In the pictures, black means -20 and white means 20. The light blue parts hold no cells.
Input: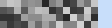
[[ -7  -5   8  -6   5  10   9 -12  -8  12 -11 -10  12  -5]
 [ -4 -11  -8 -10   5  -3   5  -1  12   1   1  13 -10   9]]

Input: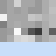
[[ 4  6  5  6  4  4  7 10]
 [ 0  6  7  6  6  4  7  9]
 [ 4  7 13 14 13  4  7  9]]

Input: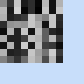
[[  9 -16  13 -19 -13 -20  11 -17  11]
 [-13   3   4   3  11   7 -17  11 -14]
 [  7 -15 -15 -10  10   8  -5   9 -11]
 [  8 -15 -14 -12  11   5  -2  12 -11]]

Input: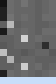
[[-15  -3  -4  -4  -4  -5  -4  -3]
 [ -5   9  -5  -4  -4  -5  -5  -4]
 [ -5  -5  -4  13  -4  -3  -4  -4]
 [ 10  -5  -5  -6  -5  -4  -4  -6]
 [ -5  -5  -4  12  -4  -3  -5  -4]]

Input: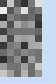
[[ 17  -6   1  15  -4  -1]
 [  7  -7   7   2   5 -12]
 [  7  -8   6   5   6  -8]
 [ -3   1  -3   1  -1  -2]
 [  4  -2  -2   5  -3  11]]

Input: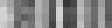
[[13  7 -2  0 -1  8  4 -7 13 -7 -6  9  3 -3  6 -5]
 [11  8 -5  2 -2  8  3 -9 11 -9 -8 10  1 -4  7 -4]]

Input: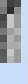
[[ -1 -13   2]
 [ -7  11   4]
 [ -7   8   4]
 [ -6  11   4]]

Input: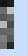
[[-3 10]
 [ 9 -8]
 [ 0 -6]]
